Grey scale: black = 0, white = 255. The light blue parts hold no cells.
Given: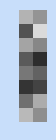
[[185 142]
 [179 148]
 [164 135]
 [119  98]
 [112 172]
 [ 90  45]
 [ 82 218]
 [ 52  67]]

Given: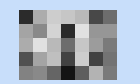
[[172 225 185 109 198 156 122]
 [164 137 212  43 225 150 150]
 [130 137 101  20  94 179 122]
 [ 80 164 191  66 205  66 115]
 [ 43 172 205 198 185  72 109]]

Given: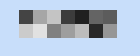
[[203 225 128 158 188  40 150]
 [ 68 166 196  60  32 100  92]]

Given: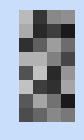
[[194  62  48 165]
 [186  54 136 143]
 [178 178 128  69]
 [171  41  62  26]
 [ 88 165 114  26]
 [ 82 194  41 149]
 [ 76 102 136 120]
 [ 48  96 157 108]]

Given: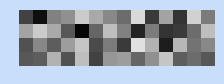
[[163 203 169  87   7 101 190 129  36 123  51  58 108 190]
 [ 87  93 177  81 190  66 151 157 101 144 197  93 108  87]
 [ 81 136  93 157 197  74 123  58 224 177  29 183 115 136]
 [ 66  15 129 144 203 169 136 108 217  58 163  51 209 123]]

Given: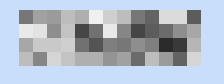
[[233 226 142 195  70 113 233 134  70  92 107 142 167]
 [189 134 213 195 175 175 148 161 107 189 155  99 213]
 [167 201 201 207 113  84 127 119 142 127  42  57 182]
 [119 161 155 189 175 240 207 189 119  99 219 219  92]]

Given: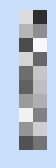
[[241 129]
 [219  46]
 [213 103]
 [182 142]
 [155 175]
 [149 206]
 [110 198]
 [ 96 190]
 [ 82 116]
 [ 76 248]]

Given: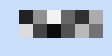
[[220  68  13  82 185 114]
 [ 33 145 242 102  48 172]]
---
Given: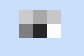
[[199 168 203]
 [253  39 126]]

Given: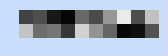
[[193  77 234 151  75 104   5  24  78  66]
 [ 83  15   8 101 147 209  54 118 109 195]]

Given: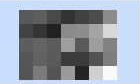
[[139  76  65  51  73  94  89]
 [215 164 141 138  33  53  67]
 [130 157  89 158  92 100  93]
 [125  82  59  59  90  98  86]
 [249 207  36 154  85 122  85]]

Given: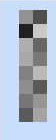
[[ 79 146]
 [200  32]
 [102 174]
 [121 169]
 [186 129]
 [ 90 142]
 [149 118]
 [164  90]]

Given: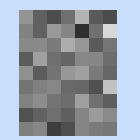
[[ 75  90 179 111  77  95 148]
 [216 112  47 133 153  97 130]
 [117  90 150 173 122 137 137]
 [109 134 135 101 111 159  92]
 [103 122 160 151 115  92 144]
 [193  80 103 105 135 128 116]
 [ 94 112 159 109 116 141 129]
 [138 155 133  95 111  98  81]
 [119 122 133  78  61 135 126]]

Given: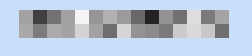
[[164 123 221 113 147  35 104 155 177 149 245 161 115  64 162]
 [111 199 218 203 122 139 147 213 110 162 211 163 170 124 169]]

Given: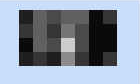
[[ 53  10  96  96  74  96  31]
 [ 10  10  74 118  53  96  53]
 [ 10  10  74 204  74  96  10]
 [ 53  10  53 139  31  53  31]]
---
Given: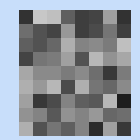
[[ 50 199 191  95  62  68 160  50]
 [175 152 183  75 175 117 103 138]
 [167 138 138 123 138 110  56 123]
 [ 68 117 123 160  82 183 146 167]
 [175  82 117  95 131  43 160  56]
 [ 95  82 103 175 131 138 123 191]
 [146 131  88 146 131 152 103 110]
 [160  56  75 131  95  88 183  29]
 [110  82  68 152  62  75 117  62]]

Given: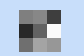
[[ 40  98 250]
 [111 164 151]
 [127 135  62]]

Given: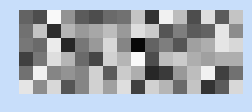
[[ 99  77 249 147  91  77 106 113 196  51 241 189  77 222  91 196]
 [119 106 235  39 119 153 216 133   8  99 126  85 160 174 229 216]
 [ 64 119 222 181 106  70 209 181 249  77 189 203 174 160 174 174]
 [229 140 216  85 133 209 160 222  64 209 181 106 196  51  91 216]
 [113 241 133 147 133 209  91 203 174  39  58 153 189 241  64 113]
 [113 196  45 181 153 167 189 153 222 203  85 126  91  99 229 140]]

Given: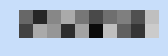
[[ 66 170 150  45 163  11 191  96  53 203]
 [103  38 135 170 119  73 111 127  80 191]]

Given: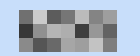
[[ 55 144 181 174  62 151  99]
 [138  85 105 166 158 195 126]
 [112 203  92 118 187 132 158]]

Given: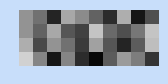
[[147  98 168  86  65 196 106  79 119 196]
 [174  73 147 113  59 161  86  36  92 190]
 [147 113  36 168 139  98  44 174  22  79]
 [209 133  22 133  44   7  92 155 125  52]]

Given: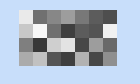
[[127  56 207 227  71 157 105]
 [234 112 135 157 120  92  78]
 [200 247 112  63  92  84 241]
 [171 193  84  63 178  71 143]]

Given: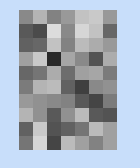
[[ 89  75 220 137 214 194 103]
 [ 97 103 194 130 187 172 153]
 [123 180 187  97  63 137 145]
 [103 117 172 109 160 166 123]
 [153 145 137 130  89  69 123]
 [137 180 130 153 194 201 153]
 [180 145  89 145 187  89  83]
 [ 97 201  83  97 117 187 160]
 [117 214  69 187 160 130 160]
 [160 201  41 166 137  83 172]]
